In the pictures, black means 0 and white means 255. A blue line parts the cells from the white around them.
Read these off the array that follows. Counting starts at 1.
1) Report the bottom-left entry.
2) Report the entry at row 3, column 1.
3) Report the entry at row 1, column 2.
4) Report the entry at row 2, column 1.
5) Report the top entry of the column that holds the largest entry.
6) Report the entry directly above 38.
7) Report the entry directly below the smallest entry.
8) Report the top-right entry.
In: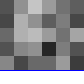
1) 135
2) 105
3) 145
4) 71
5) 197
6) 155
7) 105
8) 94

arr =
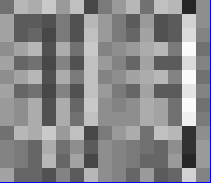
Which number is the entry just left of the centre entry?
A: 192
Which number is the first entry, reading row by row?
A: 113
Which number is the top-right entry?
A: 142
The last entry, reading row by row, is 131
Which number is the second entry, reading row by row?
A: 183
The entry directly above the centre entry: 131
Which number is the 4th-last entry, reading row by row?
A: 91
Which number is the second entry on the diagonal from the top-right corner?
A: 210
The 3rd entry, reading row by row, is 172
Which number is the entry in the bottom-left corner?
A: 163
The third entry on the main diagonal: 102
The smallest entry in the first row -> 38
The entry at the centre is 154
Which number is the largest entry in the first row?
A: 201
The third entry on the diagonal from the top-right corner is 91
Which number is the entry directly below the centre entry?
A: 142

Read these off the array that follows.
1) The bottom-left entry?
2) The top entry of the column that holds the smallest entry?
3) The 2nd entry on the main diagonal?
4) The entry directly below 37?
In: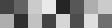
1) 174
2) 37
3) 47
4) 214

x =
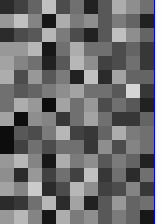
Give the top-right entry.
112
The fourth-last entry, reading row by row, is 88
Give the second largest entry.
203
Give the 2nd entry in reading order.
65
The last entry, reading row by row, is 23
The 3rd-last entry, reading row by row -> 123
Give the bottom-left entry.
152
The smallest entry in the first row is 33
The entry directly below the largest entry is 88
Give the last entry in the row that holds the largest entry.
55
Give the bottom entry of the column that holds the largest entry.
100
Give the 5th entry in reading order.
76
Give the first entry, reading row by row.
43
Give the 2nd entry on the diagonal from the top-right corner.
100
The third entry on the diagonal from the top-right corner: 192
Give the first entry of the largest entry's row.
112
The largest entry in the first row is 192
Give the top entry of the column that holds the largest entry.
142
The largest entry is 213
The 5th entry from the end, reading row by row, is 142
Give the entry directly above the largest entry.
100
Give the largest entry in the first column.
173

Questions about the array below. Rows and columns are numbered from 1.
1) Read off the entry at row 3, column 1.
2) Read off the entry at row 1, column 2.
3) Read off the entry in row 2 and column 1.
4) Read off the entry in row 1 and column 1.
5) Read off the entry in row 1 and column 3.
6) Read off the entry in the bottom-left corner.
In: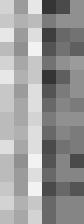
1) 231
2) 155
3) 199
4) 211
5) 231
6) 187

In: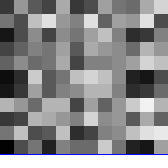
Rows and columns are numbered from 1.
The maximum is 242
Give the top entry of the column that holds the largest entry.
170
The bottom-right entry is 160
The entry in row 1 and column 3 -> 89
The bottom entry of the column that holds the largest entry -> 22
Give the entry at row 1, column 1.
56
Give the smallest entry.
2
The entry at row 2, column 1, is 117
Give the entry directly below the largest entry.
170
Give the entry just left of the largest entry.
203
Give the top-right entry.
212
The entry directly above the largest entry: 56
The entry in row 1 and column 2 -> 151
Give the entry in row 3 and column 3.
140
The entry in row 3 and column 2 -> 77

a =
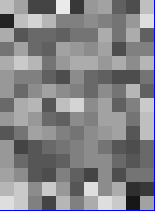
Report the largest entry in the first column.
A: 222
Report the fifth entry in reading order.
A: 234
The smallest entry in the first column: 35
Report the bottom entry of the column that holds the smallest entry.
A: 23
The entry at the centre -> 212
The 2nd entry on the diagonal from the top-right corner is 152
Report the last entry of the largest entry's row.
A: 191
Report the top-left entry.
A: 191
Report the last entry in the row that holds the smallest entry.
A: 162
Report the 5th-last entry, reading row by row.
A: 172
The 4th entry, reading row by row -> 68
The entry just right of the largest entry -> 56
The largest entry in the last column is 222
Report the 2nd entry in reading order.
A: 162
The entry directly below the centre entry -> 140
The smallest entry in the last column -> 56
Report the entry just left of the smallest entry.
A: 202
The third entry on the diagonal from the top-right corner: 116
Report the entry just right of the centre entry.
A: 140
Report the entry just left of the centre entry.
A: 191
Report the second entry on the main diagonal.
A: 191
